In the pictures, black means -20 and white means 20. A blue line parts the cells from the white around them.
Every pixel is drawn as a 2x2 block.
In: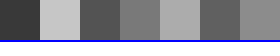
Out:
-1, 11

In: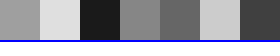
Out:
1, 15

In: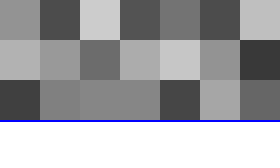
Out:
7, 12

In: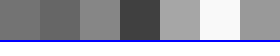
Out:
-10, 19

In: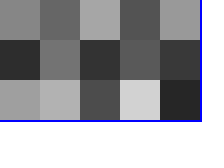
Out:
-12, 13

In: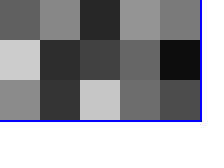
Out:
-10, 12

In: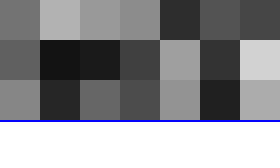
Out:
-10, 13
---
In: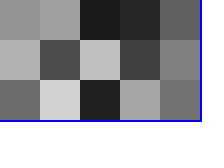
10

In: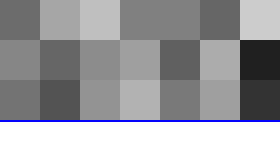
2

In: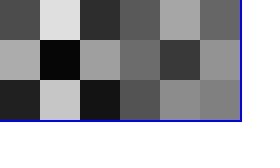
5

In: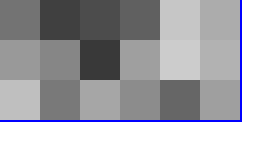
-11

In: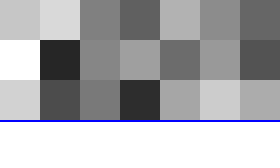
1

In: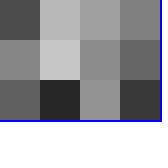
2

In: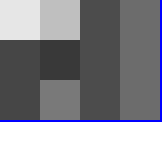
-8

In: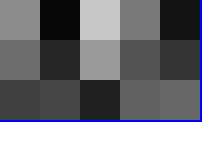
4

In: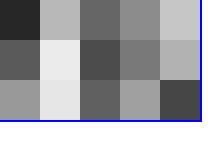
-8

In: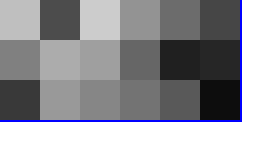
5
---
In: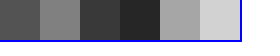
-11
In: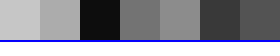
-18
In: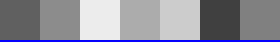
17
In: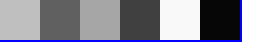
6
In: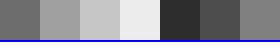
11
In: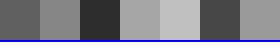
-13
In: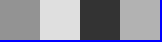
-12
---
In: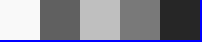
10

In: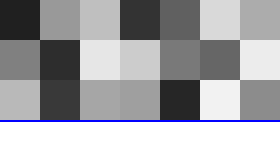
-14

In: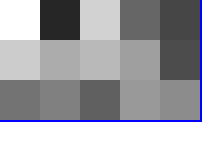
-5

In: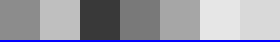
6

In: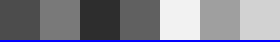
18

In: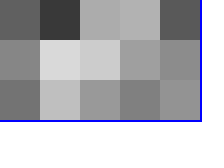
4

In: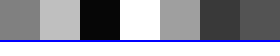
5
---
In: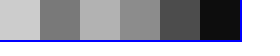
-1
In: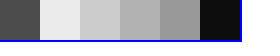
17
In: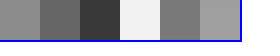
-4
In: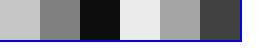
0
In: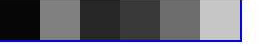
0
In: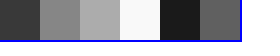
1
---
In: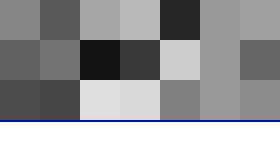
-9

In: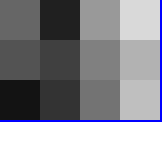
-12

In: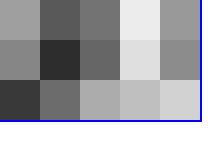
-3

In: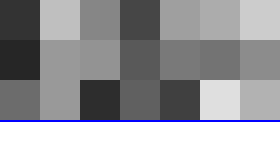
4

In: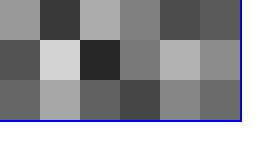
6

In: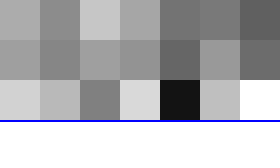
9

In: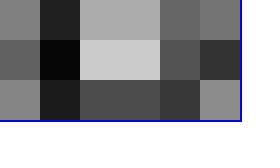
-16
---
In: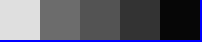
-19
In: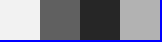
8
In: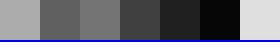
15
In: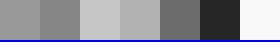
19
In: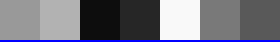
-6
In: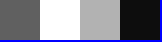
-18
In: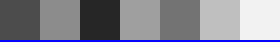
18
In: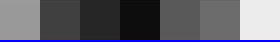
17
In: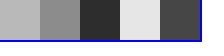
-9
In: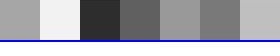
10
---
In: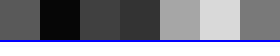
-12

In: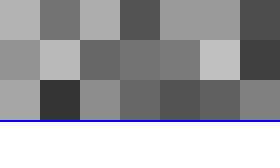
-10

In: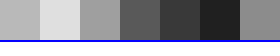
-11

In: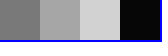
-1

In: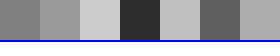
-5

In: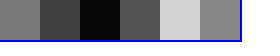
-10
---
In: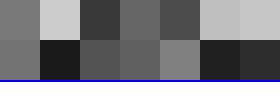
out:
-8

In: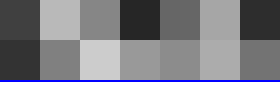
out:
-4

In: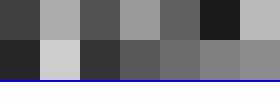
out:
-5

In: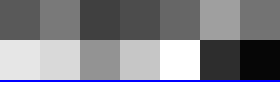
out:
-4

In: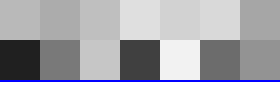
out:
13

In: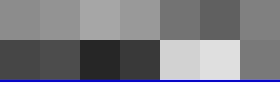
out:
-2
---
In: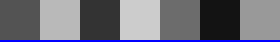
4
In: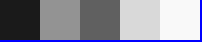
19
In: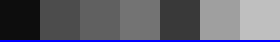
10
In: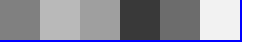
18
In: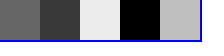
10
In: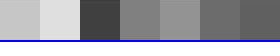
-5
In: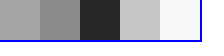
19
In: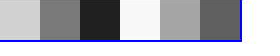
-5
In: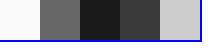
12
